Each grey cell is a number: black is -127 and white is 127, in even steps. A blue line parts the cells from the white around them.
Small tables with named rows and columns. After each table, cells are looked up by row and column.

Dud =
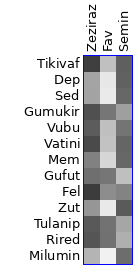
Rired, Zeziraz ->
-42
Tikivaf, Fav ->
64
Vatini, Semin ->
-26
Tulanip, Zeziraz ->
-38
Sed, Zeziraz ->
35
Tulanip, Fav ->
-13
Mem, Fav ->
86
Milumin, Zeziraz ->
52

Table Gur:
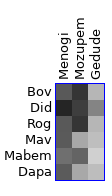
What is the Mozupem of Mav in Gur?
40
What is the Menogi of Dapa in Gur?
-36
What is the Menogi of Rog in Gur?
-38
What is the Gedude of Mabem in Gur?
80
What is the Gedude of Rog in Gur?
54
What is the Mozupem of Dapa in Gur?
40
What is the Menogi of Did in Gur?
-90
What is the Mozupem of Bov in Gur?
-74
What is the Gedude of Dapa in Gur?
61
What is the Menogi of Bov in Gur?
-38
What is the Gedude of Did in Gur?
4
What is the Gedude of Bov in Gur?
54
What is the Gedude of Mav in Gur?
62
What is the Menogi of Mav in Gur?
-37
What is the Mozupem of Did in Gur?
-65
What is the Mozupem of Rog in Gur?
-74
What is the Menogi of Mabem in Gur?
-16

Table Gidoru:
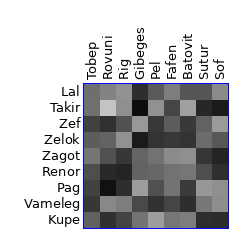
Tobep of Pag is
-61
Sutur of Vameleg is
-8
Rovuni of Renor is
-86
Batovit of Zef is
-70
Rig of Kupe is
-60
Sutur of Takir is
-88
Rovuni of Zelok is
-28
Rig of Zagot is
-72
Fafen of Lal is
-2
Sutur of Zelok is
-19
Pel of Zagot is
-13
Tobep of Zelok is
-34
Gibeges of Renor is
-28
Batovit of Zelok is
-76
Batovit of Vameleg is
-81

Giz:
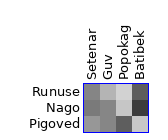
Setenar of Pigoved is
23
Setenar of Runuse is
5
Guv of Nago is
6
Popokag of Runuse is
82
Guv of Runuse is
52
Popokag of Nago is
70
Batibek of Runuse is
-34
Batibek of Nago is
-67

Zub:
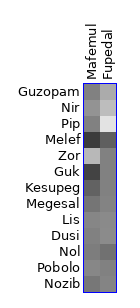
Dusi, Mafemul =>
1
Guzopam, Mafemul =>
1
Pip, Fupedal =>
99
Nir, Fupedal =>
61
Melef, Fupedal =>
-32
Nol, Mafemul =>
-2
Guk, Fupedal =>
1
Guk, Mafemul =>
-60
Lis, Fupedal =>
10
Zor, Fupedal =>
1
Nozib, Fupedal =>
4
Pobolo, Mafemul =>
7
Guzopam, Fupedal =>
43
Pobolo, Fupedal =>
1
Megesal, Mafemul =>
-10
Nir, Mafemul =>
19
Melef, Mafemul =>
-67
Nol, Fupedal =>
-14
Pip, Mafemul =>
1
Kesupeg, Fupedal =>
1

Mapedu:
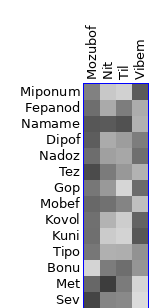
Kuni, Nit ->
75
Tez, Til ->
24
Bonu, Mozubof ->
84
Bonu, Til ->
-17
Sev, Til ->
9
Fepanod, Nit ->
42
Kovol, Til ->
77
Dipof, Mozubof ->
-34
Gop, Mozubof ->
-8
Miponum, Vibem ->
-36
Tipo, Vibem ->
18
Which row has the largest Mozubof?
Bonu

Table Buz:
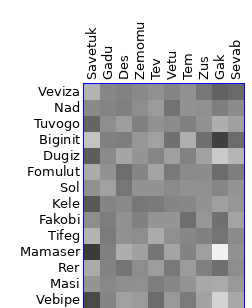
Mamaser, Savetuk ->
-68
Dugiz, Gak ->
73
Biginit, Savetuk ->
67
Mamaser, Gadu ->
0
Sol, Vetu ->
11
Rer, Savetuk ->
43
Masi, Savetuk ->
21
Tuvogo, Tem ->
0
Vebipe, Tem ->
-4
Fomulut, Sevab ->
-1
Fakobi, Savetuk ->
13
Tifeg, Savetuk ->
52
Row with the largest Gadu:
Sol

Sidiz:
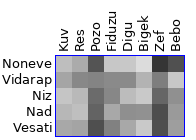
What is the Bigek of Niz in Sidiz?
73
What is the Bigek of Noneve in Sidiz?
92
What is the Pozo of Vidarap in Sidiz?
4
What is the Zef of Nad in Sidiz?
-50
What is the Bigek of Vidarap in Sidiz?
51
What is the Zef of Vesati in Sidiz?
-48
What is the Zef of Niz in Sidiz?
-25
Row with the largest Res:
Nad

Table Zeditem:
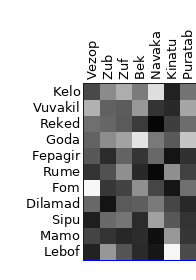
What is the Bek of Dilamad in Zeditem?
-33
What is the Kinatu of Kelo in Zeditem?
-94
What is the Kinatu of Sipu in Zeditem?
-39
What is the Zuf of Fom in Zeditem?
-60
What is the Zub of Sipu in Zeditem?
-21
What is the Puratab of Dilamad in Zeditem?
-87
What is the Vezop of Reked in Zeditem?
-16
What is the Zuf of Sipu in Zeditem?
-10
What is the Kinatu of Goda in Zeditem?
-38
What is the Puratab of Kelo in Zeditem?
-12
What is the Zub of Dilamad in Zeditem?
-107
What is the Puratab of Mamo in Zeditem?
-73

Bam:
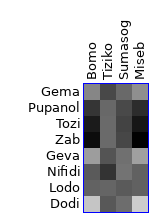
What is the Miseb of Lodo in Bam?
-30
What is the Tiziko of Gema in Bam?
-55
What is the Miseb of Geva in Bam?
32
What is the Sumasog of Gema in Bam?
-22
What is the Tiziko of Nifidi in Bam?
-76
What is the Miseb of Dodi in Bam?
76
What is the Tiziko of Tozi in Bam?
-21
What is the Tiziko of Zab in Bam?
-21
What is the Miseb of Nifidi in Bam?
-30
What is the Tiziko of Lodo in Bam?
-26
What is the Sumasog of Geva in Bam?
-15
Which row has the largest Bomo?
Dodi

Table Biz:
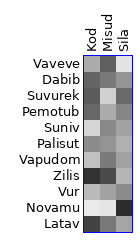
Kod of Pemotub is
-24
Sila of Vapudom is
33
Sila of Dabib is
21
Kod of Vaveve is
44
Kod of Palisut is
12
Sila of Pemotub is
6
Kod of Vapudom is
65
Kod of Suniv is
86
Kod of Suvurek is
-37
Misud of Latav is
-7

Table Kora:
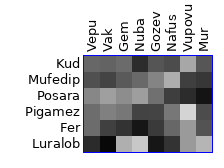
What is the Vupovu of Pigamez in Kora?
84
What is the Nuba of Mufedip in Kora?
-22
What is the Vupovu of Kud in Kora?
39
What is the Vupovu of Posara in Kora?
-83
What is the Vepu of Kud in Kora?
-24
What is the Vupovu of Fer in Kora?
26
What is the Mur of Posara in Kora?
-107
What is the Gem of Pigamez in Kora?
-8
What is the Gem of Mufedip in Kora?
-37
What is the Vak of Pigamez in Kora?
0
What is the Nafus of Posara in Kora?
-65
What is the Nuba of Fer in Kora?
-105
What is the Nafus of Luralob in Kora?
-76
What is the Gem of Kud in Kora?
-20
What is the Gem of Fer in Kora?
-76
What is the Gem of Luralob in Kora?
47
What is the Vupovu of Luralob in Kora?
26
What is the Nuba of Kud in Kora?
-83
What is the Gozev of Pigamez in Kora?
-59
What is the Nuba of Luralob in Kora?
72

